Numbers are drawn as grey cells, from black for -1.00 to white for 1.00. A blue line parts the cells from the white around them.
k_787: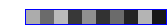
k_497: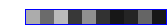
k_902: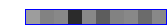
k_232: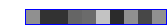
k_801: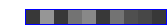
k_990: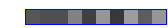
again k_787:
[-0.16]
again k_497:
[-0.82]
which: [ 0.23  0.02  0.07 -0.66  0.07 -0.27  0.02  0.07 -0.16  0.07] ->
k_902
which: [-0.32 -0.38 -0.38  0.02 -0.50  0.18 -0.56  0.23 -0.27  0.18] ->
k_990
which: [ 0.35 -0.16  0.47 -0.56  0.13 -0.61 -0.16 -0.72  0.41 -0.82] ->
k_787

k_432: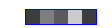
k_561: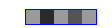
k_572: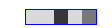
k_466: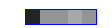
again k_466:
[0.16]
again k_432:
[-0.52]
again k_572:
[0.71]
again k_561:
[0.21]
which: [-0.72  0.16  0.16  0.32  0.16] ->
k_466

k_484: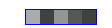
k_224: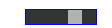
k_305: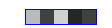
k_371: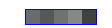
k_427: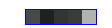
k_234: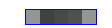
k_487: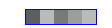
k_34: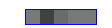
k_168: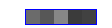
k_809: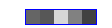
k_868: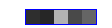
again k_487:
[0.46]
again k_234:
[0.17]
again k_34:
[-0.05]
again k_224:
[-0.59]
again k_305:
[-0.49]
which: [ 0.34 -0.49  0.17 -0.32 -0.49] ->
k_484
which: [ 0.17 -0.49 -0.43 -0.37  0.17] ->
k_234

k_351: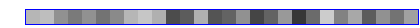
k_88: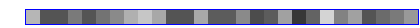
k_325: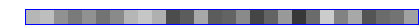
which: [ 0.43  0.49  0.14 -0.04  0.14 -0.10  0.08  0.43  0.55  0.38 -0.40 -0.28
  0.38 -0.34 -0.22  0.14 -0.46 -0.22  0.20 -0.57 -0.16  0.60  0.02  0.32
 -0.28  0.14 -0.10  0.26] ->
k_351

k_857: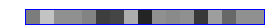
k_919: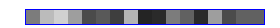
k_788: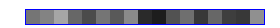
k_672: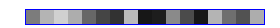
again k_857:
[0.13]
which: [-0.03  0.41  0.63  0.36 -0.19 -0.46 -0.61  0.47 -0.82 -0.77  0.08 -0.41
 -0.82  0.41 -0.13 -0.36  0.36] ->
k_672
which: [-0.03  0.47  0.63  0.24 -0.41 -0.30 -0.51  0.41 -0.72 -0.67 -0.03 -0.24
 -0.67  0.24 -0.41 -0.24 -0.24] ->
k_919
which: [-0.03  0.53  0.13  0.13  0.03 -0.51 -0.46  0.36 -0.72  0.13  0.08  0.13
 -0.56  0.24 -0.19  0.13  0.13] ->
k_857

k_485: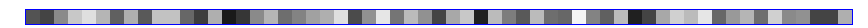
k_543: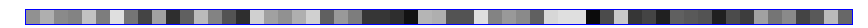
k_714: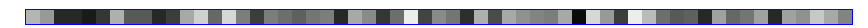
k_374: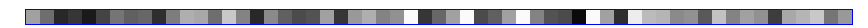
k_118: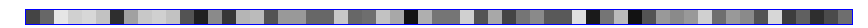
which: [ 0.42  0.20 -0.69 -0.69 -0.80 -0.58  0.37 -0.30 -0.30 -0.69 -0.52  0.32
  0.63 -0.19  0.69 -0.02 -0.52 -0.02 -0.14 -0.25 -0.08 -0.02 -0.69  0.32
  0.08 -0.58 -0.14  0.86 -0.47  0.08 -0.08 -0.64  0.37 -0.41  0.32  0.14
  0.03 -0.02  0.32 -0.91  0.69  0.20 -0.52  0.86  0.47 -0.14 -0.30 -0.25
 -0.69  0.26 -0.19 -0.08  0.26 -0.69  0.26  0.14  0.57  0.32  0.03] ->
k_714

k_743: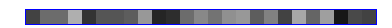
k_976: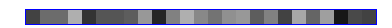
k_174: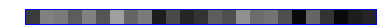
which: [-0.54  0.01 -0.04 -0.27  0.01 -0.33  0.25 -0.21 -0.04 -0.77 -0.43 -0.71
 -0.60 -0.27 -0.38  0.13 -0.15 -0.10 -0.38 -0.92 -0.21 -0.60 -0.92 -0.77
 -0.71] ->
k_174
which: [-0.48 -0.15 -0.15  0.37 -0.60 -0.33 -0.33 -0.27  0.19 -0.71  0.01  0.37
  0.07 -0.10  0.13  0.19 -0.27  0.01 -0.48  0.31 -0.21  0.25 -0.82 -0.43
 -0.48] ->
k_976

